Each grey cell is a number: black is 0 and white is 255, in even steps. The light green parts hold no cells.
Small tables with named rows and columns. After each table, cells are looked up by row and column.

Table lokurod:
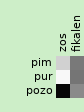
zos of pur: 248
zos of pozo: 7
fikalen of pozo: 138
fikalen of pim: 121
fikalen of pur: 117
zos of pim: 209

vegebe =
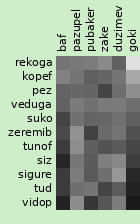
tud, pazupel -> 111
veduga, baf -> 98
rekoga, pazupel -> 121
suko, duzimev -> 113
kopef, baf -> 130
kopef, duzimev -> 117
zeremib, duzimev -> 116
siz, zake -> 126
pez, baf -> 100
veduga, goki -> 110
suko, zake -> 102
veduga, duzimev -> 123
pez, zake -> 69
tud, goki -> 35
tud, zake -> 69
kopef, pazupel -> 116
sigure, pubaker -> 90
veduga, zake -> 122
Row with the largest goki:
rekoga

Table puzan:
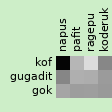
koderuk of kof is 135
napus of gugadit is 134
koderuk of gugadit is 155
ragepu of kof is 220
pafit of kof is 182
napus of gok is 165
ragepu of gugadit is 173
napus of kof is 5
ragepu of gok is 158
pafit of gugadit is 175
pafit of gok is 157
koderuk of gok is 153

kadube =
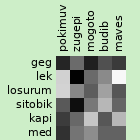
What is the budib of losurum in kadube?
161
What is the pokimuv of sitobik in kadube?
89
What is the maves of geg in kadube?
58
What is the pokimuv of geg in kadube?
37
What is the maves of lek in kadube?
248
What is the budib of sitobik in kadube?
183
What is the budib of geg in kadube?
80
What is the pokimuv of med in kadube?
49
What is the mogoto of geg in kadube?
31
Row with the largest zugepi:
losurum

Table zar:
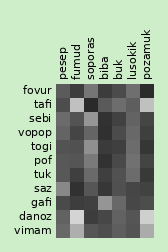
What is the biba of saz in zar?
55
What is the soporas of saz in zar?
86
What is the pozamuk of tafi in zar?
192
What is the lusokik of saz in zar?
70
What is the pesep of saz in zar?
136
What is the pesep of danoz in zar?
98
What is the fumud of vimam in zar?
174

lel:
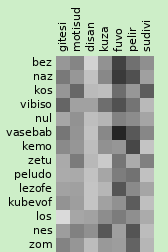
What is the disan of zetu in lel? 184
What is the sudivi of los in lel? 171
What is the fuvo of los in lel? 124
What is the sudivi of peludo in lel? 193
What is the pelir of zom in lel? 99
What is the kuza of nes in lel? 87
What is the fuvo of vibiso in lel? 81
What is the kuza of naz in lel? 136

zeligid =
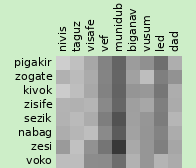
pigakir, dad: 174
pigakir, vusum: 144
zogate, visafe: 171
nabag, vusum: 149
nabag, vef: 138
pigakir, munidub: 100
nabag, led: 131
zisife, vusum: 167
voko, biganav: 178
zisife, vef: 137
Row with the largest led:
voko

